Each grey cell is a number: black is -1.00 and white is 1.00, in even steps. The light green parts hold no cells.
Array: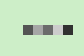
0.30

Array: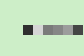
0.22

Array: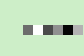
0.40

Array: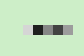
0.22

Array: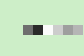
0.60

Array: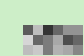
0.58

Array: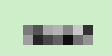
0.41

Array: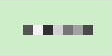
0.64

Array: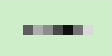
0.36
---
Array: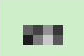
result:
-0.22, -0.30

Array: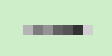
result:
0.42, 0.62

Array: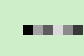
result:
-0.98, -0.56

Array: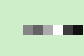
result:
0.05, -0.87

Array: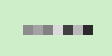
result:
0.10, -0.68

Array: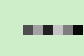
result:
-0.38, -0.94

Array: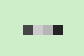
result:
-0.45, -0.72

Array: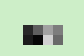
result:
-0.69, -0.18

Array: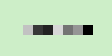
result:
0.52, -1.00
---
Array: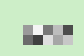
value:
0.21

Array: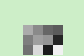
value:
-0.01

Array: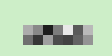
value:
0.35

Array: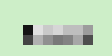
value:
-0.84

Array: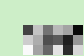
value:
0.61

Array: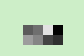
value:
-0.29
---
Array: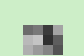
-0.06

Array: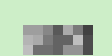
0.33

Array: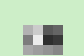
0.59

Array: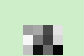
0.32

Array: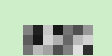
-0.09

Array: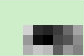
-0.54

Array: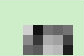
-0.10
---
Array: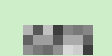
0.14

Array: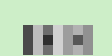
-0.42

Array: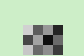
0.56

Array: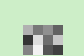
0.03

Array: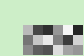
0.09

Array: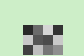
-0.50
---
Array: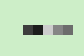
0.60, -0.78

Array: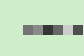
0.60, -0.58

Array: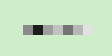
0.77, -0.77

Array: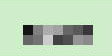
0.60, -0.84

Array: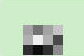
0.88, -0.89

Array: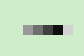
0.65, -0.88
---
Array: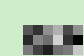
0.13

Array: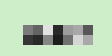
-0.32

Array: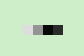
-0.66

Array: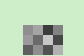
0.02

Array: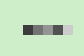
0.60

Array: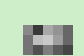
-0.19
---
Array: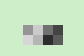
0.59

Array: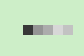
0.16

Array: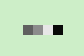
0.10

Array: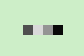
0.70

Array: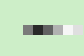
-0.68

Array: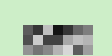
-0.58
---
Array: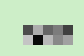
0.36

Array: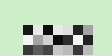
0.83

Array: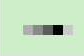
0.08

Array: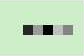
0.21

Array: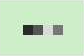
-0.33

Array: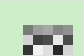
0.23

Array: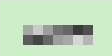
0.59
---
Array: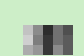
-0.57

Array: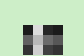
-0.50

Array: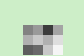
0.57

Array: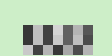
0.41

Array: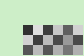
-0.33

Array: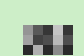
-0.68

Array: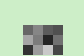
0.58

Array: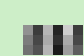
0.42
